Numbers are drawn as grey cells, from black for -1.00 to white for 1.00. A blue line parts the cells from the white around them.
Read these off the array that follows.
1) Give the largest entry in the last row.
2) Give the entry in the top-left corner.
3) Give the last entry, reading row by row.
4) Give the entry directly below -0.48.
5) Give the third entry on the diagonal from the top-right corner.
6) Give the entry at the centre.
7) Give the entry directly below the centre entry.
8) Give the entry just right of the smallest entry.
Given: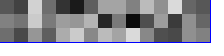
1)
0.71
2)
-0.32
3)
0.01
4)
-0.09
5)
-0.43
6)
-0.70
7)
0.47
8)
-0.38

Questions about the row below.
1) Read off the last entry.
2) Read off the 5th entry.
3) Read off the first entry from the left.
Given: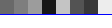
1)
0.86
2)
0.54
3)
-0.18

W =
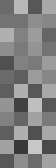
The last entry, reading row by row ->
0.27
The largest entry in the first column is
0.38
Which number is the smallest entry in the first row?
-0.32
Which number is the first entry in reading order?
-0.16
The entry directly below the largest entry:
-0.16
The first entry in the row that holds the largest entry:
0.27
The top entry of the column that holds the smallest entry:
0.44
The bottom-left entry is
-0.32
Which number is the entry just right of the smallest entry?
0.56
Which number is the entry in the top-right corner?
0.32
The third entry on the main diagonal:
0.22
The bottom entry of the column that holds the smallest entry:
0.11
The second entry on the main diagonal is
-0.10
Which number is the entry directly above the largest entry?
-0.37

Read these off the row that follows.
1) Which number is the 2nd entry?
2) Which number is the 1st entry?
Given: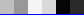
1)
0.19
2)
0.50
